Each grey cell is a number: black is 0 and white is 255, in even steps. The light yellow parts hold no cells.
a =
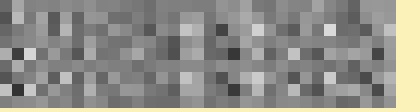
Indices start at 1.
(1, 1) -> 105
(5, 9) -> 115
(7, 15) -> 120
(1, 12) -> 119
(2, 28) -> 126
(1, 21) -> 161
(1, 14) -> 129
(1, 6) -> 139
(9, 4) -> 150
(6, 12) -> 112
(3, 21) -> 155
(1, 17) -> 125
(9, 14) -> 109
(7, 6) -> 193
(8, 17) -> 165
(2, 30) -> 92
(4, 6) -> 141
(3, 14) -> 139
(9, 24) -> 137
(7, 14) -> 148
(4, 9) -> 127
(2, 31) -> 142
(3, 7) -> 109
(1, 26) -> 131
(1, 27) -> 163
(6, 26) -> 131
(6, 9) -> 133
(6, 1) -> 107
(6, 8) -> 125
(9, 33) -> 146
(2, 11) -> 110
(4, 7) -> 110
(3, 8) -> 124
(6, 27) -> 122
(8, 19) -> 112
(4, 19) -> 129
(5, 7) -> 86
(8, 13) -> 121
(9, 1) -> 127

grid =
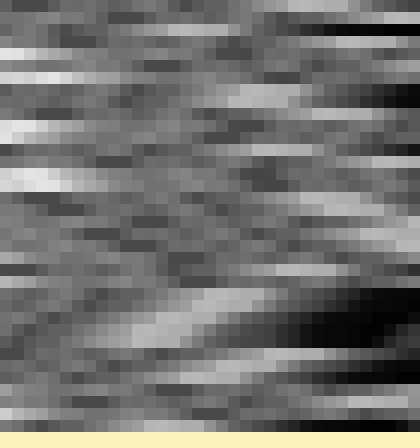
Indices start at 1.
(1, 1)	95
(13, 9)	113
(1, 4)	73
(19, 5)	118
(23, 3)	73
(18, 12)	103
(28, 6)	97
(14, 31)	157
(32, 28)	37
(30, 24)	184
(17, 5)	73
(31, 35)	8
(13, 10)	120
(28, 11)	157
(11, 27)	103
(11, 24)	107
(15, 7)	169
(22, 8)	118
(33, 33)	121
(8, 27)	121
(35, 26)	100
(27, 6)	88
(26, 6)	111
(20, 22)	75
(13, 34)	37
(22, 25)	113
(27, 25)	48
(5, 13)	128
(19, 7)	133
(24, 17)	73
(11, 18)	110
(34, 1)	128
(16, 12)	125
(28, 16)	173
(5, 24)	105
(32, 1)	93
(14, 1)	114
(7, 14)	113
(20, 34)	172
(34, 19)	111

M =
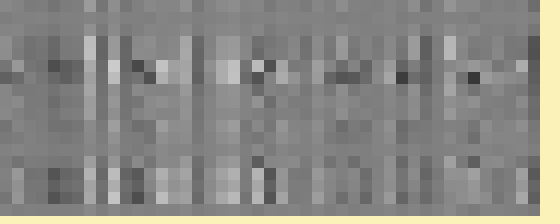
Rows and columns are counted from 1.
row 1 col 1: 135
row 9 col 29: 138
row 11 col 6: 114
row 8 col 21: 131
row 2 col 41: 130
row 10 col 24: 128
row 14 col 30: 110
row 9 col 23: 110
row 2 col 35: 128
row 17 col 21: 116
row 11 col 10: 158
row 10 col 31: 130
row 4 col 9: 102
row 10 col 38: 152
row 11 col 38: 129
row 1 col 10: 142
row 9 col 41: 128
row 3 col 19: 135
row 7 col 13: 81
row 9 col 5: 109
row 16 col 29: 125
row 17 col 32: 132
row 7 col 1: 97
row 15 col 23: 85
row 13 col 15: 133
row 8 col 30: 120
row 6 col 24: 164
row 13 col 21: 127
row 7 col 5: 104
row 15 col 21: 123
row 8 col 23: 130
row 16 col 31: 114
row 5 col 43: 120
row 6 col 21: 115
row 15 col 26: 120
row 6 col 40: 151
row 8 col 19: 143
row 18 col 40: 123

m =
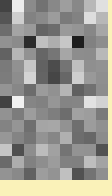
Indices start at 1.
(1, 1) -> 67
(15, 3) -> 97
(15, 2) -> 137
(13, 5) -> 161
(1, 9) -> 224
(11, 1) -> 131
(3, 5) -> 108
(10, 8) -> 157
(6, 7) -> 191
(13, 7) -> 147
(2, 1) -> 85
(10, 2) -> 124
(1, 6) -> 158
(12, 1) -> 151
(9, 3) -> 133
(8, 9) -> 141
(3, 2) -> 164
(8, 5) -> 145
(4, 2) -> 139
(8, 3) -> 108
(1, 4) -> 114
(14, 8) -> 190
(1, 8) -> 184
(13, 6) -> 116
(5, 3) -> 146
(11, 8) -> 156
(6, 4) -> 98
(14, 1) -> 106
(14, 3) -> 129
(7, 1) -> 124
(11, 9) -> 144
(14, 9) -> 163
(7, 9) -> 143
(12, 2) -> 132
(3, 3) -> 154

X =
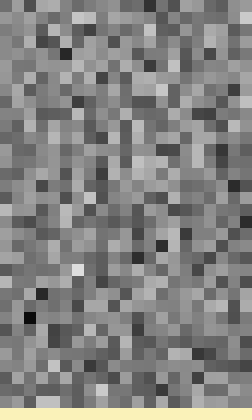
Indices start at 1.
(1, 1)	111
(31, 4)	110
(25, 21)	164
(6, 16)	83
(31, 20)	86
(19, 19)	101
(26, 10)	84
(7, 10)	133
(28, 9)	101
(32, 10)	76
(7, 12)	172
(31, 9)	87
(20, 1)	159
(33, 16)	133
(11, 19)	80
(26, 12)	149
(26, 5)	111
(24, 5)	151
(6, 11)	173
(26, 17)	120
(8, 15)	98
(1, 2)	158
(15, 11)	141
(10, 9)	143
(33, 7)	93
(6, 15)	193
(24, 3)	120
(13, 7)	126
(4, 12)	136
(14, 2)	116
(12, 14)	155
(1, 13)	50
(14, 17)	183
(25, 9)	155
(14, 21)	111
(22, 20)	105
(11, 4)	111
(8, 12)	165
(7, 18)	152

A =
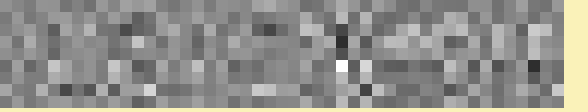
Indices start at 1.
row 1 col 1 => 145
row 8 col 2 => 127
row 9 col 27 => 129
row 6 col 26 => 163
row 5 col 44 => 122
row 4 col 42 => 183
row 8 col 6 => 72
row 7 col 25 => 131
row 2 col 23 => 123
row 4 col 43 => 146
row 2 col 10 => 155
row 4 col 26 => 104
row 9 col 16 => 140
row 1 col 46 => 114
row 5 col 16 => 131
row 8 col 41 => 134
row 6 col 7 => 133
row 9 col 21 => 135
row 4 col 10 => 115
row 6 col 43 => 118
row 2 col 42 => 115
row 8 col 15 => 109
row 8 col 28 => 133
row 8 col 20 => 151
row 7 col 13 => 108
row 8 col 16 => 116
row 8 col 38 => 87
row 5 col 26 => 146
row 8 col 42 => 111
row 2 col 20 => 115
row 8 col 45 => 146
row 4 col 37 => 165
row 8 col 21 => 144
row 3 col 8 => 180
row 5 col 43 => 150
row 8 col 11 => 158
